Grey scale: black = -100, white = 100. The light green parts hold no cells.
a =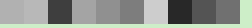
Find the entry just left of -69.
61
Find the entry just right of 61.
-69

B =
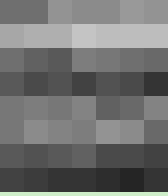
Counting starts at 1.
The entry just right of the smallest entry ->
-59
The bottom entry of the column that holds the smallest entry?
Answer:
-71
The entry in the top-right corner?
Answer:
15
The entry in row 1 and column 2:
-13
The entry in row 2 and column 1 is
31
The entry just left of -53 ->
-48
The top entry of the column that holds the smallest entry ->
20
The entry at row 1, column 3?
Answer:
15
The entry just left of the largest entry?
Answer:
37
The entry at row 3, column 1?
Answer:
-13
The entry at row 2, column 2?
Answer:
37
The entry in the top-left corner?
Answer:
-13
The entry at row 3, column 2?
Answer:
-24
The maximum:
54
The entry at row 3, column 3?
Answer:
-30

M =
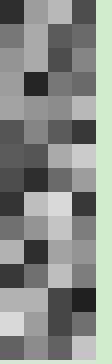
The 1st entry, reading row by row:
-65
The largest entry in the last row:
54
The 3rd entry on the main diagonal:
-39
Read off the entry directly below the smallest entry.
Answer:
-12
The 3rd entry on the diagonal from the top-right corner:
33
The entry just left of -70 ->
22
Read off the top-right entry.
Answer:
-39
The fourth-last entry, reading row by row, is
-22
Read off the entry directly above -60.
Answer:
-39
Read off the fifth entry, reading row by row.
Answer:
-7
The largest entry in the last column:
59
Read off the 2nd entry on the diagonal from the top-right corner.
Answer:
-28
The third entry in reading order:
44

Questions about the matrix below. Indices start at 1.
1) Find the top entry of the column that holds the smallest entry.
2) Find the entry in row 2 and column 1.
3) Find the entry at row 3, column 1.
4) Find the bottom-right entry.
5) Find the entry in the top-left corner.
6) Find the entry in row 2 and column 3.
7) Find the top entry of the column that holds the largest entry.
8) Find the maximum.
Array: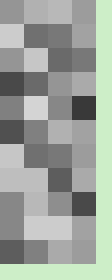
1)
22
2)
60
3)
17
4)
22
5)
17
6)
-6
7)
39
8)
66

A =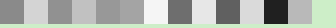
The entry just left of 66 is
8
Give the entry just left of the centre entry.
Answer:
29

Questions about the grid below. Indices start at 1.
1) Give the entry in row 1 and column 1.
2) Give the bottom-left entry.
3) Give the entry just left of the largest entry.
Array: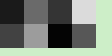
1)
-80
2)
-48
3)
-59

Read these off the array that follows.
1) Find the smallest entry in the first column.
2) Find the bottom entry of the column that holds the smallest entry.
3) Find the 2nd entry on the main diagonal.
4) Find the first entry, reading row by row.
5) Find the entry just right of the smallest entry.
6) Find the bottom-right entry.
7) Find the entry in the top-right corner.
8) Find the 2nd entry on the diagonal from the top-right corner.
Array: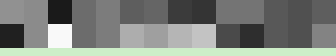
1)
-75
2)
95
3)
9
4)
14
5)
-15
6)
3
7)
-26
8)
-37

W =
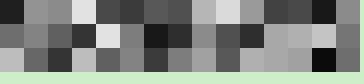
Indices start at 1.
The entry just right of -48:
-43
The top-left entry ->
-76
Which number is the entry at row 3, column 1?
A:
48
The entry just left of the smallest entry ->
26
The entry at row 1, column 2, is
15
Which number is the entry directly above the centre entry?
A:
-37
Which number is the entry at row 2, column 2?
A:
3
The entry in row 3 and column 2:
-19
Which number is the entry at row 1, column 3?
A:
9
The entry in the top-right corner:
9
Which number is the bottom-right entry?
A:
-14
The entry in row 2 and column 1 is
-14
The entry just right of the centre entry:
9

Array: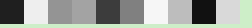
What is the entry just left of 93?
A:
0
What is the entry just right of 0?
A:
93

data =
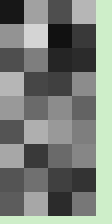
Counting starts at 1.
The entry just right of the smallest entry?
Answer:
-55
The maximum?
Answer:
66
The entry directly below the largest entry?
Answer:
-1
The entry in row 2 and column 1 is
15
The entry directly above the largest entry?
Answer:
26
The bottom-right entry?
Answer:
-7
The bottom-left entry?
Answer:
-28
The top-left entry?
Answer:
-82
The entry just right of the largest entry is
-87
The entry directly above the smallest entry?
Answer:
-39
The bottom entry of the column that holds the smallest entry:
-66
